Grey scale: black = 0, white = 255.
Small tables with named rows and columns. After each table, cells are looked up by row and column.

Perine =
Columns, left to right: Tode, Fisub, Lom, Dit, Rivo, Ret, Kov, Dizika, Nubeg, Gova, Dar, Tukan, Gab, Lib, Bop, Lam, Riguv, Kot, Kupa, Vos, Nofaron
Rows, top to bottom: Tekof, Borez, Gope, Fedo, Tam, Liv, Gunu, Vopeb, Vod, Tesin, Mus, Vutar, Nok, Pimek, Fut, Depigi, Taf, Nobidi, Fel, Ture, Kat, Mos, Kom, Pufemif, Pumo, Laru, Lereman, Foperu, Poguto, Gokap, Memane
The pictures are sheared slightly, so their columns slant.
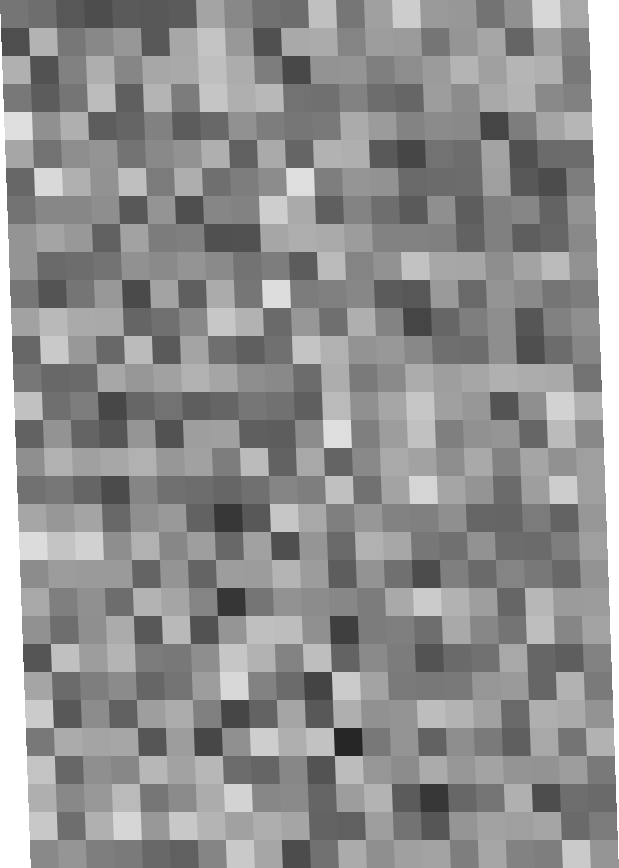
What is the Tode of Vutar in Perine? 162
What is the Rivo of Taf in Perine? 177
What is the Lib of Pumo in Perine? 122
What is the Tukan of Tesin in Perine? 186
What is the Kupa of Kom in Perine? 190
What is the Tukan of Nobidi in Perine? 192
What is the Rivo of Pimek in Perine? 150
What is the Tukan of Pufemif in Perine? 99
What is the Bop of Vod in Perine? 130
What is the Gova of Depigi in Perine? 93
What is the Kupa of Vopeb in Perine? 134
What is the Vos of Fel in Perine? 99
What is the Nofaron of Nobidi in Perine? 159
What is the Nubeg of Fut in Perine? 118
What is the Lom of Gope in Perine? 129
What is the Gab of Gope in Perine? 148
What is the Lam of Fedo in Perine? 157
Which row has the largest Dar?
Gunu

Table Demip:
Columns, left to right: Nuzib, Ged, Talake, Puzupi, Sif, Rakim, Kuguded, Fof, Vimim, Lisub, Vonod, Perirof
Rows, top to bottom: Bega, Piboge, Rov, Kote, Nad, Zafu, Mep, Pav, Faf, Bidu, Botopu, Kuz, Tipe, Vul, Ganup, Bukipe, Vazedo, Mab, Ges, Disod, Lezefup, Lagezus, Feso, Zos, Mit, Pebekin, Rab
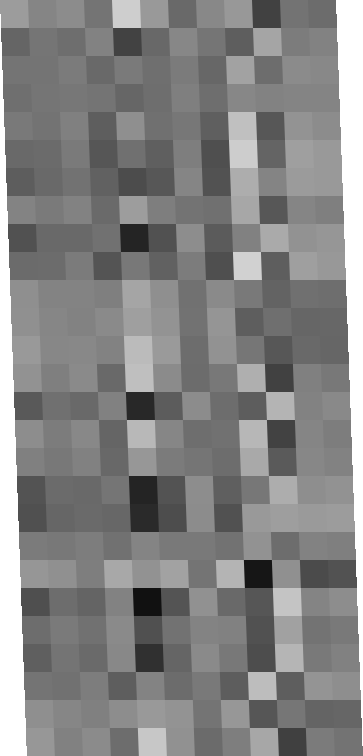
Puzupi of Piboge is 130
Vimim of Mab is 119
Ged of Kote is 117
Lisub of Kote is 130
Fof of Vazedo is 109
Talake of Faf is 105
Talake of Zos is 106
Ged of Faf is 105
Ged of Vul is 127
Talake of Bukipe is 136
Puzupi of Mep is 97
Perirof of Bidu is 152
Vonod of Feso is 115
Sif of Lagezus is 17
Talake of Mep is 114

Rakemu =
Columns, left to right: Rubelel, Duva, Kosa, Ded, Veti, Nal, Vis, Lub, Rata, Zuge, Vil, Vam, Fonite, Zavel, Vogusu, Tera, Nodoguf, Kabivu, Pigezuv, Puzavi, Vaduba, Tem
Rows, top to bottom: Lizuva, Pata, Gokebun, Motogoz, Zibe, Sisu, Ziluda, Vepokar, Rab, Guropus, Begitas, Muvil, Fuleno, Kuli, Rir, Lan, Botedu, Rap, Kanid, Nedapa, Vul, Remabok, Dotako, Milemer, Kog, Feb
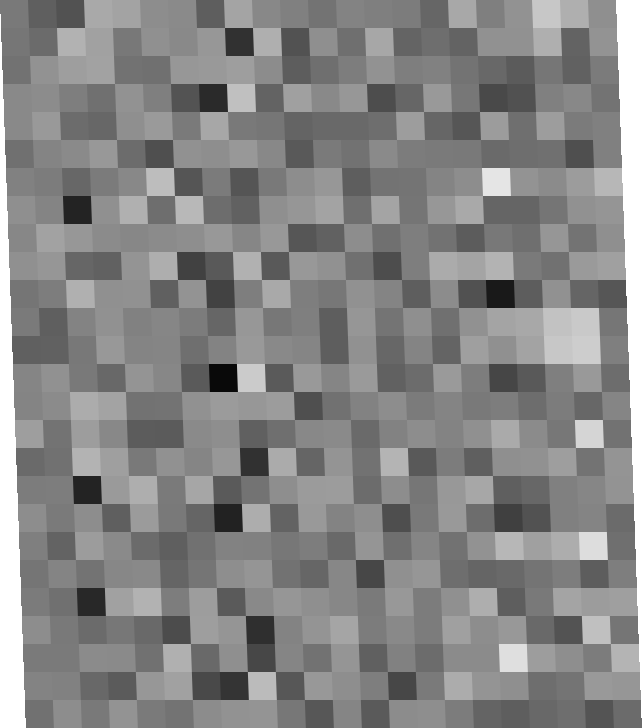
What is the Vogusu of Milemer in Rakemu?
108
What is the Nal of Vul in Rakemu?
101
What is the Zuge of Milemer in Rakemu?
133
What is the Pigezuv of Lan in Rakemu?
139
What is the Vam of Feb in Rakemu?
133
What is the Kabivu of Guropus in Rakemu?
179
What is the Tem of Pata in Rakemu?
147
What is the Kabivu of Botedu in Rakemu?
143
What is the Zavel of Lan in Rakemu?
130
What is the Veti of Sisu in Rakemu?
108
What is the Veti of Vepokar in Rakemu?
176
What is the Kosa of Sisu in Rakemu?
138
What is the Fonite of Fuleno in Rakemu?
145
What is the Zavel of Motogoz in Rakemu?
77
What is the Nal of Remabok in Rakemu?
125

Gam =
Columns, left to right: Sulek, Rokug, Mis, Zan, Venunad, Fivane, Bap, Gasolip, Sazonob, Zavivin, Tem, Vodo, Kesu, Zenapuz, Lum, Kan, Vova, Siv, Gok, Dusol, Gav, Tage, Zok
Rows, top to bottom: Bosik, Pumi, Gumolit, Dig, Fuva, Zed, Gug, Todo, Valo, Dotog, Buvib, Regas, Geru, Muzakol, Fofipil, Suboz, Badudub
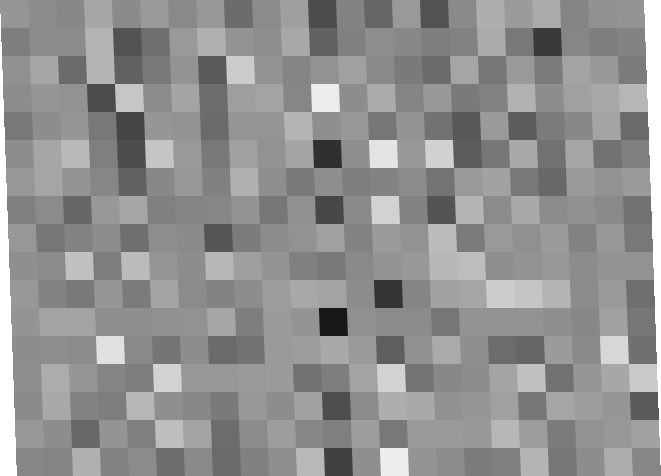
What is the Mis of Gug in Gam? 147
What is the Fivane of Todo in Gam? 128
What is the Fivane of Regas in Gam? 145
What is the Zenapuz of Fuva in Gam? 118
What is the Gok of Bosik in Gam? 155
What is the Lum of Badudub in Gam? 148
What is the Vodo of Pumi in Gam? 97
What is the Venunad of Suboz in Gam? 127
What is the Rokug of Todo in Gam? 139
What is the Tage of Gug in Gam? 147
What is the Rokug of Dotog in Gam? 139
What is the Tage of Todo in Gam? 138
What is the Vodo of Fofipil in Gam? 78
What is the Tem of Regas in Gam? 148
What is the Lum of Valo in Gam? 146
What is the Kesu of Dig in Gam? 141
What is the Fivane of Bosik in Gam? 154
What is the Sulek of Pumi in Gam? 126
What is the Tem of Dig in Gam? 134
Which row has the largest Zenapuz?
Badudub

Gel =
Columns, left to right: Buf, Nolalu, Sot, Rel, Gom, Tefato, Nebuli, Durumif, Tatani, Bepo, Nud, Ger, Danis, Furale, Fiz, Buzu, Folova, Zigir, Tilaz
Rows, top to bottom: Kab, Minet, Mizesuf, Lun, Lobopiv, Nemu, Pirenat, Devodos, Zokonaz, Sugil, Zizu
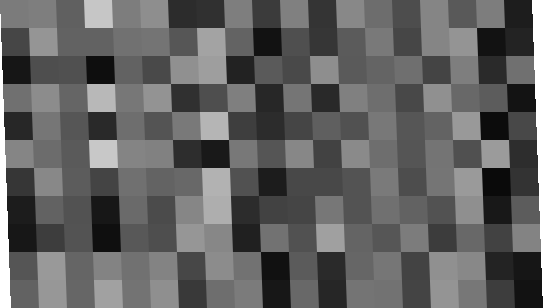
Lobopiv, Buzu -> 99
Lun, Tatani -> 127
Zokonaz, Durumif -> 135
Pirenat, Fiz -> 77
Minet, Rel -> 98
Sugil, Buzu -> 144
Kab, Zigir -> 125
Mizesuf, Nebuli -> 144
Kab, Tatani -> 126
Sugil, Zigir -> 35

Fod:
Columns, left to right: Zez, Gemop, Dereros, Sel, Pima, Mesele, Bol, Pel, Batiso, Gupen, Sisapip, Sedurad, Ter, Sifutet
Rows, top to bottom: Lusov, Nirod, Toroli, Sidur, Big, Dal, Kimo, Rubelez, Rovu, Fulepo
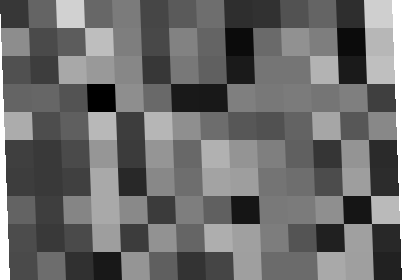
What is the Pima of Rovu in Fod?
60
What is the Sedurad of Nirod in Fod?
126
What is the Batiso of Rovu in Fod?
160
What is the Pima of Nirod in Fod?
126
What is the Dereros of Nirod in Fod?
92
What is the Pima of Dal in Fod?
59
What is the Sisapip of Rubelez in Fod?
123
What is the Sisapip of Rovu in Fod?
84

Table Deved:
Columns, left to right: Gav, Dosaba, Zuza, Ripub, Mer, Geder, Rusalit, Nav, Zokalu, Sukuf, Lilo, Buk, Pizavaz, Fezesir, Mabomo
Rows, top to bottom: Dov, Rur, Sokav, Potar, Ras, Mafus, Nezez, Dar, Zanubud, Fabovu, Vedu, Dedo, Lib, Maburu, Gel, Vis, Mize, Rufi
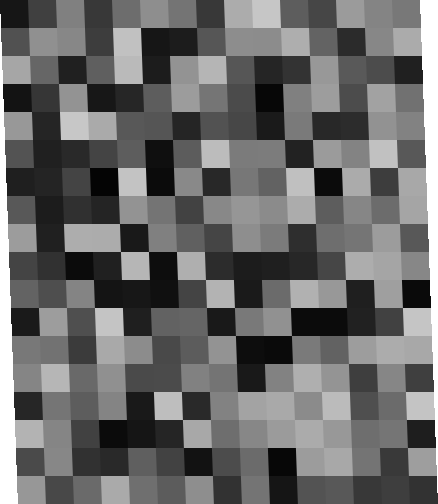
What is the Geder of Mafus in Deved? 15
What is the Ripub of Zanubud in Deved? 172
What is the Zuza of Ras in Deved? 199
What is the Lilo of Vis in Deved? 171
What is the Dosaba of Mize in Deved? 135
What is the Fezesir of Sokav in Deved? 76
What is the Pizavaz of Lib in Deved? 157
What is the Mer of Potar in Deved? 38
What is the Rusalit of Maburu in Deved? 129
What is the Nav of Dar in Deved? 136
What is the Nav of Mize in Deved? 76
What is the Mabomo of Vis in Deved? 30
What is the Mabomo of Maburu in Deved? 63
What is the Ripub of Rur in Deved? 61
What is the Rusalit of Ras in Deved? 37
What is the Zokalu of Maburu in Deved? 25
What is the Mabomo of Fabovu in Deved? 135

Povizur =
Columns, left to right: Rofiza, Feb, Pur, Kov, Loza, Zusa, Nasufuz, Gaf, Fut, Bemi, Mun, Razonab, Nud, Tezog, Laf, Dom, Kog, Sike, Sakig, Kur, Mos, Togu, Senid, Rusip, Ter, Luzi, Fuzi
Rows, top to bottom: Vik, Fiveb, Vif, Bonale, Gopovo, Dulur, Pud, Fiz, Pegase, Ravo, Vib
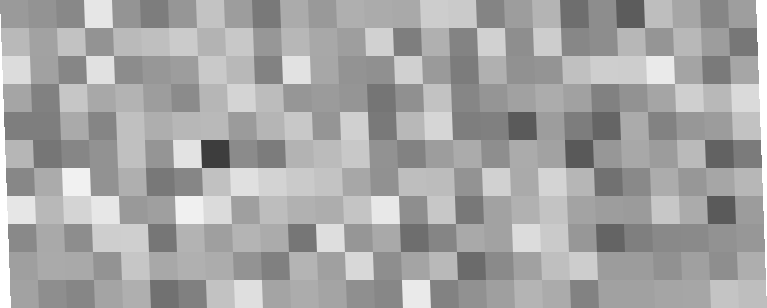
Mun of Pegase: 118
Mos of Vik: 110
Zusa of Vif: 151
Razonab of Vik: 153
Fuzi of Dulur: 123
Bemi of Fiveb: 151
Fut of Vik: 157
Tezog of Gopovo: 121
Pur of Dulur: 134
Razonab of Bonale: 155
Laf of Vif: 208
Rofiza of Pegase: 137
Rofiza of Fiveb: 185
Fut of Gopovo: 155
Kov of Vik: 230
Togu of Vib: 161
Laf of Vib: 234
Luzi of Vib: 196
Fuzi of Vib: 190
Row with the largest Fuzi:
Bonale

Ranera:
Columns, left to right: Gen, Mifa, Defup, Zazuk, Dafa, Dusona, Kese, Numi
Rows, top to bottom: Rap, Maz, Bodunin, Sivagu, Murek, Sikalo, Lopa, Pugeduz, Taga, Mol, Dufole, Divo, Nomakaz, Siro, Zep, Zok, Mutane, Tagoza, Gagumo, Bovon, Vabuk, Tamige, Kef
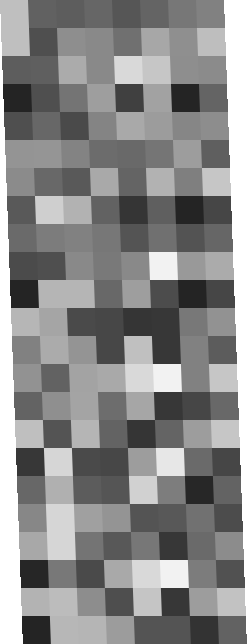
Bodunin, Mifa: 95
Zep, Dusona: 55
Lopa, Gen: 139
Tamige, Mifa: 188
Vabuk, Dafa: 217
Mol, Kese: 153
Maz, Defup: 142
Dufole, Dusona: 76
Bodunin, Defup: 171
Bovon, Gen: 168
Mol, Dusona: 242
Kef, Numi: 98
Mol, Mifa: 79
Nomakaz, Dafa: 192
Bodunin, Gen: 93
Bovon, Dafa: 119
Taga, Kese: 83
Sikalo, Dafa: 105
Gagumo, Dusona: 88
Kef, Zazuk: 156

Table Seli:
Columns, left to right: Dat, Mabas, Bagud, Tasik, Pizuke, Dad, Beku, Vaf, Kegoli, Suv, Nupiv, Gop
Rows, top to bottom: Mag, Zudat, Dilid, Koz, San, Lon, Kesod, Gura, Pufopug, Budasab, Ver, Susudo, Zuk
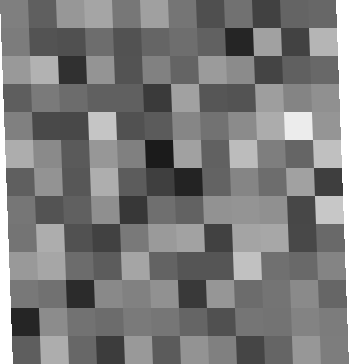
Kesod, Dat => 95
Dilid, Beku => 100
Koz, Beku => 161
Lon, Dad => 27
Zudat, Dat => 124
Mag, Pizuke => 119
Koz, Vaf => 86
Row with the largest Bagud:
Mag

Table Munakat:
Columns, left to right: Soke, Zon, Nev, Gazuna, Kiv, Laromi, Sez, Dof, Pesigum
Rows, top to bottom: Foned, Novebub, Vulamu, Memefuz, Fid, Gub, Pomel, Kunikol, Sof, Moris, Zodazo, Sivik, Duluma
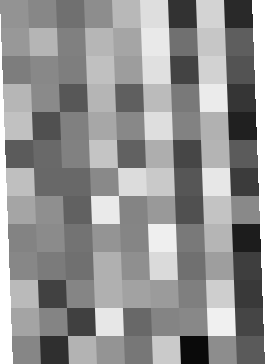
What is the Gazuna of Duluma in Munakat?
148
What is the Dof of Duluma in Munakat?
141
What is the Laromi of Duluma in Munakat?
202
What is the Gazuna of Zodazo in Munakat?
176
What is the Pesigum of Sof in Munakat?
28
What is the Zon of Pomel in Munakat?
104
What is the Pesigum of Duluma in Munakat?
90
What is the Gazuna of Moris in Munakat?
176
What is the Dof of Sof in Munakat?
181
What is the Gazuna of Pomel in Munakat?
137
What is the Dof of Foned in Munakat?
211
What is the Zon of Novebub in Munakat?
181
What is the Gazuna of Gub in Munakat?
196

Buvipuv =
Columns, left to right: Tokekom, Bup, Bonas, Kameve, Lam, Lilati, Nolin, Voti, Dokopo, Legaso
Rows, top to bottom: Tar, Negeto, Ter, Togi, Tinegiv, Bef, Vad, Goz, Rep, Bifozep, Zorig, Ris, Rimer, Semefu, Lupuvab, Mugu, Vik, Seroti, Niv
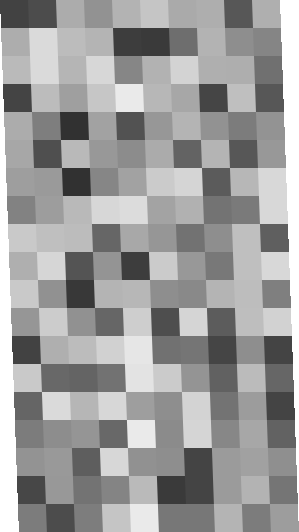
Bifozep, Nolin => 152
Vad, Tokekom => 158
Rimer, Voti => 69
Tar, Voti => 174
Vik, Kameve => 215
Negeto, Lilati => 58
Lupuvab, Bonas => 182
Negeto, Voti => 179
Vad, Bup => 154
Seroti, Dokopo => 179
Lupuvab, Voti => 115
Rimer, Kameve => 209
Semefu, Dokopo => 187
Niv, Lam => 234
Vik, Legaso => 143
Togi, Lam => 234
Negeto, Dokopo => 142
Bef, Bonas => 185
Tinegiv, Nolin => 180

